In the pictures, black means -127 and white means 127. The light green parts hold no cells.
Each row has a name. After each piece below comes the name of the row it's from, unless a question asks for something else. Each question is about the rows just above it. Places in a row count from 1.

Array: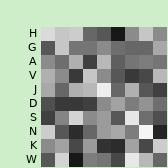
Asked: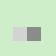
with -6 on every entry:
[77  5]
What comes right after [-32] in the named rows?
[-10]
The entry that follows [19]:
[-17]

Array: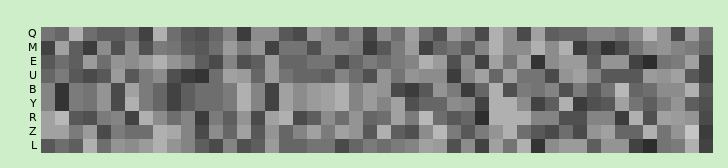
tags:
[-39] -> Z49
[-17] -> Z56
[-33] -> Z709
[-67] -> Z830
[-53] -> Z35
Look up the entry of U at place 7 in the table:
Z49
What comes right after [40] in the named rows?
[4]

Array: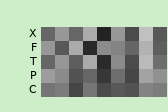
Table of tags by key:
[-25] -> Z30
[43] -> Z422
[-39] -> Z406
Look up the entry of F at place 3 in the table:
Z422
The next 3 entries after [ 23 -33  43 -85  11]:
[-52  58 -17]

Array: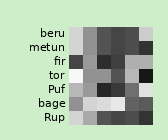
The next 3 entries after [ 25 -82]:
[-64  47  47]
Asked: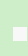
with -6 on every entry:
[114]
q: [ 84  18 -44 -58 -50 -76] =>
metun
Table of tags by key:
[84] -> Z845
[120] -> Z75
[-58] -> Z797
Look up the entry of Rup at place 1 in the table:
Z845

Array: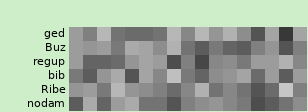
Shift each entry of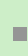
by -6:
[15]
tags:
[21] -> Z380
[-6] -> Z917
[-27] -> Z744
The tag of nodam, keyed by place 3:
Z744
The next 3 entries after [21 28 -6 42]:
[36 13 49]

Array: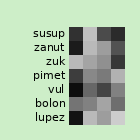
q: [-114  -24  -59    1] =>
vul
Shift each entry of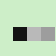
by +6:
[-102   63   35]
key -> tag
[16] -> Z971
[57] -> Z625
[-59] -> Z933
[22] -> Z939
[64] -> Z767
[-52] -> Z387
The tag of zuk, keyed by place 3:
Z971
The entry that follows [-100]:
[57]
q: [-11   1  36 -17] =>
bolon
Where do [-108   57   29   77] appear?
lupez

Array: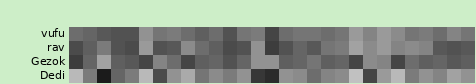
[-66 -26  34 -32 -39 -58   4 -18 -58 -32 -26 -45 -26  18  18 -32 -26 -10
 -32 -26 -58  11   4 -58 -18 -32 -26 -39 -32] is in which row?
Gezok
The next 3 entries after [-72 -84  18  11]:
[-18   4  11]

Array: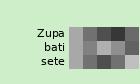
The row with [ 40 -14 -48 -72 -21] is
Zupa
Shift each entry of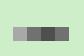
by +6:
[ 46  -8 -42  -8]
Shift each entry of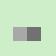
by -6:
[ 34 -20]
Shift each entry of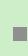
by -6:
[9]
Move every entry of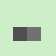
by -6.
[-54 -20]
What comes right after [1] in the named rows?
[48]

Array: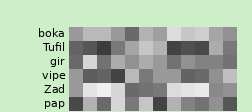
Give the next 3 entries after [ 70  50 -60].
[-47 -54  44]
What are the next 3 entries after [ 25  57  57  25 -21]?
[50 31 92]
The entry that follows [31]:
[92]
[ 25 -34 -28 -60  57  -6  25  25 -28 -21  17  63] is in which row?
vipe
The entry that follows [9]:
[17]
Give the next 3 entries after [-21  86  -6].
[ 70 -60  50]

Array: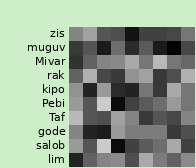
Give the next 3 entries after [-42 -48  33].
[  4 -70 -42]
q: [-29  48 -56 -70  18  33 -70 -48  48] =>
rak
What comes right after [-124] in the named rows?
[-56]
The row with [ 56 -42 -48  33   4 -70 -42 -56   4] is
Taf
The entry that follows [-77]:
[-29]

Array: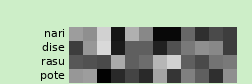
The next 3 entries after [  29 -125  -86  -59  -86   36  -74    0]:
[-32 -80  15]
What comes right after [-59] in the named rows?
[-86]
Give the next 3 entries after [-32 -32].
[-94 -46  -6]
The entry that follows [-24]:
[-80]
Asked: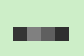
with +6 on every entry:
[-68   6 -26 -74]
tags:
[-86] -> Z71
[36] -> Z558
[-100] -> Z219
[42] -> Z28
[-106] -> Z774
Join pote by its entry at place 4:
Z71
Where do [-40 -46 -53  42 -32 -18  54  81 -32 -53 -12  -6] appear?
rasu

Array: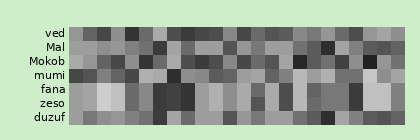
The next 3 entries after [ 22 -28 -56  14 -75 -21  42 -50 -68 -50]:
[  8 -56 -21]
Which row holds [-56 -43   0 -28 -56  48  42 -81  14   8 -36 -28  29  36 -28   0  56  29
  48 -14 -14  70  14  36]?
mumi
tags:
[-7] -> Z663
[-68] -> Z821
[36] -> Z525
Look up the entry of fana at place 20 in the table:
Z663
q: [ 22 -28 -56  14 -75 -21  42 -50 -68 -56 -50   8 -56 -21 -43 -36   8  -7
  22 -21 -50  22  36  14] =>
ved
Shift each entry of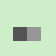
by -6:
[-49  16]

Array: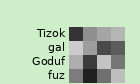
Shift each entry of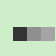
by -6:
[-81   9  31]
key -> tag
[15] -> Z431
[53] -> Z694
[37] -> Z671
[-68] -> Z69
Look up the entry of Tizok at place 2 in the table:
Z431
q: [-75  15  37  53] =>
Tizok

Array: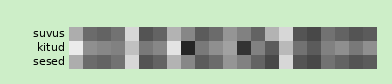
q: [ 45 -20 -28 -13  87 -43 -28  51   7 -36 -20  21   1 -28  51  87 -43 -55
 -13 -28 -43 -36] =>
suvus
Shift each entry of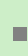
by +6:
[7]

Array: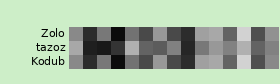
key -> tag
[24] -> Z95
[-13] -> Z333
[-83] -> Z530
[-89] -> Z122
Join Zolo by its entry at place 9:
Z530
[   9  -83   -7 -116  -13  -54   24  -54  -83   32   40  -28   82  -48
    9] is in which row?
Kodub

